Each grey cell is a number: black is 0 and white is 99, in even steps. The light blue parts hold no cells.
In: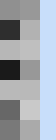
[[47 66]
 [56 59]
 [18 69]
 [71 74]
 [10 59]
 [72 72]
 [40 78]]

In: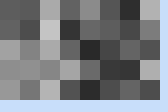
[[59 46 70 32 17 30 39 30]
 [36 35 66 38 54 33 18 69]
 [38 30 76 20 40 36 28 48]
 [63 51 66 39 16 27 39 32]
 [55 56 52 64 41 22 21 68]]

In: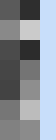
[[50 54]
 [35 18]
 [53 79]
 [29 17]
 [27 45]
 [26 55]
 [46 73]]

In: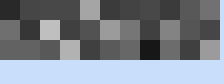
[[38 38 34 69 25 35 40  9 42 25 60]
 [16 27 28 28 64 23 26 28 23 34 44]
 [43 21 74 25 32 60 46 25 51 33 27]]

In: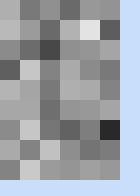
[[51 78 60 58 62 59]
 [68 47 56 41 59 57]
 [72 60 41 69 88 36]
 [54 42 28 56 58 64]
 [37 77 51 66 54 47]
 [70 64 47 68 66 51]
 [65 65 43 58 59 64]
 [54 77 46 38 49 16]
 [66 51 75 55 45 48]]

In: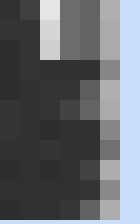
[[18 19 19 21 38 67]
 [19 25 89 42 39 68]
 [20 20 83 42 39 66]
 [18 20 80 42 39 66]
 [18 20 19 19 19 52]
 [18 19 20 20 36 68]
 [20 19 20 26 39 66]
 [20 19 18 19 19 52]
 [19 19 20 19 19 44]
 [18 19 18 19 26 67]
 [19 19 19 19 20 53]]

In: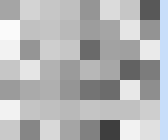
[[78 52 84 64 50 24 94 87]
 [64 82 77 74 58 85 77 34]
 [97 75 76 72 61 64 89 57]
 [94 58 80 77 41 63 62 91]
 [77 89 69 60 71 65 38 48]
 [60 66 68 58 45 42 90 55]
 [94 76 74 72 76 75 75 80]]

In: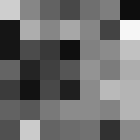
[[31 79 39 42 44 19 54]
 [80 52 38 28 43 49  5]
 [ 8 67 52 65 52 26 96]
 [ 8 29 22  6 50 54 75]
 [39 14 25 33 57 48 67]
 [23  7 28 12 54 72 70]
 [38 34 47 54 54 51 70]]

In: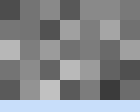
[[35 57 75 35 48 23 42]
 [30 45 53 34 53 53 47]
 [46 45 32 62 49 64 44]
 [71 49 60 44 48 41 62]
 [45 54 39 72 60 38 31]]
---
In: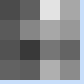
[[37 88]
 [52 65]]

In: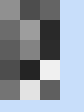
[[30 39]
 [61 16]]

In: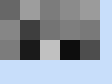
[[61 48]
 [24 45]]

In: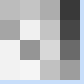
[[76 67]
 [93 76]]

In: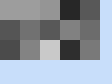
[[61 58]
 [44 34]]

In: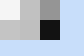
[[75 58]
 [74  7]]

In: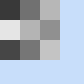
[[44 71]
 [70 56]]

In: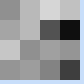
[[72 83]
 [72 32]]
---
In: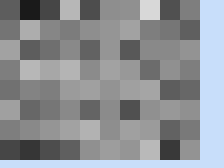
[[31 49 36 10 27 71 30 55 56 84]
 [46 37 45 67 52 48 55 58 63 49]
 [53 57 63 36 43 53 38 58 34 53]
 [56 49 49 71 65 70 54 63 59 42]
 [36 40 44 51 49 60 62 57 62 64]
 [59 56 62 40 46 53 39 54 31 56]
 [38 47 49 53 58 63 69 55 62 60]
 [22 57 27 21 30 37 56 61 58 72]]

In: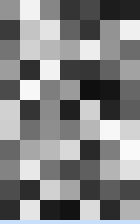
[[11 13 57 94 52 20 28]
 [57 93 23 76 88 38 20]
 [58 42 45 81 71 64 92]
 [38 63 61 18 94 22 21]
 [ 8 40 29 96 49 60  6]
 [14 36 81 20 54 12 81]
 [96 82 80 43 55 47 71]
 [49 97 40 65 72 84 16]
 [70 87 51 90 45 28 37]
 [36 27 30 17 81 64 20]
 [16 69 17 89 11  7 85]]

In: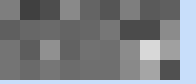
[[35 37 49 25 30 53 39 33 49]
 [29 54 37 40 41 39 40 46 29]
 [84 62 45 36 56 38 44 43 54]
 [64 31 45 41 46 42 43 43 53]]

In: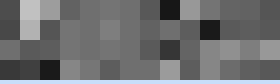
[[38 33 30 75 61 38 43 45 43 34  9 59 45 39]
 [36 34 28 69 33 45 43 49 43 38 43 36 10 35]
 [49 59 43 35 36 45 43 45 43 35 21 39 52 56]
 [37 34 22 25 10 52 46 36 43 43 60 36 52 42]]

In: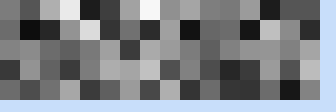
[[33 33 48 33 68 91 11 24 63 96 56 64 49 47 60 11]
 [54 17 42  5 15 57 85 20 44 17 62  7 40 42  8 74]
 [50 64 51 54 42 37 47 62 23 66 60 48 37 50 57 58]
 [32 73 22 57 38 23 48 67 64 75 31 50 30 15 23 60]
 [ 9 51 42 30 44 65 23 37 60 28 68 20 42 21 20 42]]

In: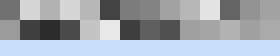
[[57 63 44 83 69 83 71 26 48 51 63 71 88 39]
 [62 66 60 25 17 29 76 90 24 37 31 62 64 69]]

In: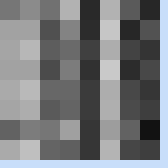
[[35 15 46 54 44 69 16 69]
 [15 32 63 63 31 51 17 77]
 [26 20 64 71 36 41 25 67]
 [17 28 63 63 29 48 19 78]
 [28 21 66 72 40 40 23 67]
 [29 24 64 67 35 39 23 68]
 [38  7 38 48 46 62 21 61]
 [27 24 66 74 39 37 21 70]]
